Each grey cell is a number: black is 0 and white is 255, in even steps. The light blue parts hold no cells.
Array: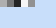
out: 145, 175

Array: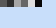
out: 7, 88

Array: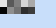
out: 169, 4

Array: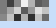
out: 107, 136

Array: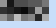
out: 118, 147

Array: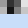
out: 227, 184
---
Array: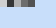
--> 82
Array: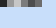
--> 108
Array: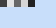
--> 33
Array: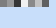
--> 95
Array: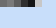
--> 199
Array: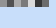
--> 108
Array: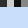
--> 134
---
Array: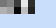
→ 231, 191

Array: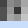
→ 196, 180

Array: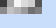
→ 245, 219

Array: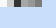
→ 248, 206

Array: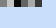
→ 197, 169

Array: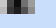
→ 199, 186

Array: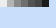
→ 237, 180

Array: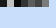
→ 194, 123
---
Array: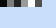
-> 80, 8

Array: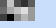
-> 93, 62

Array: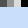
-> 6, 80

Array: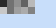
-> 185, 200

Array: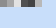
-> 184, 141

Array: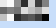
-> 129, 192

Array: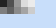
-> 235, 126

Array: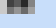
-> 132, 202

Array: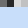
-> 193, 109
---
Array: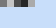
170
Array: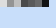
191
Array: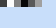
160
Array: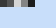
132
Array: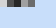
160
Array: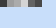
171
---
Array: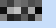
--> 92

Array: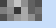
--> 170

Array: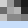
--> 137

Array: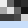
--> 60

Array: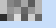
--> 91

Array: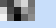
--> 5

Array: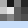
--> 132
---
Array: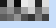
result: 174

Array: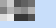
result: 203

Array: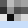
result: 188

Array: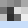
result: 142

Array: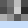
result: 117

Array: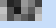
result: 37

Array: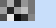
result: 175

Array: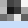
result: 67

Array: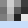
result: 206

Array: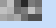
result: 192
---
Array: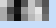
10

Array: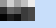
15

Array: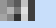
48

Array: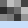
55

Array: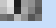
183

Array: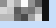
104

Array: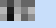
195

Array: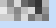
147

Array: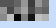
5
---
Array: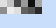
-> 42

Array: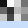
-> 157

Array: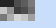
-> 109

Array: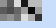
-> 158

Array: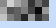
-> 152

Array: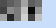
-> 150

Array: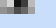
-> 160

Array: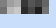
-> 114

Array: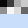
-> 103
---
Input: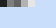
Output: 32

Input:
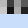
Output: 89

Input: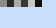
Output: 41

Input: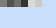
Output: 81

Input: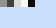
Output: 146

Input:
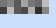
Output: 89
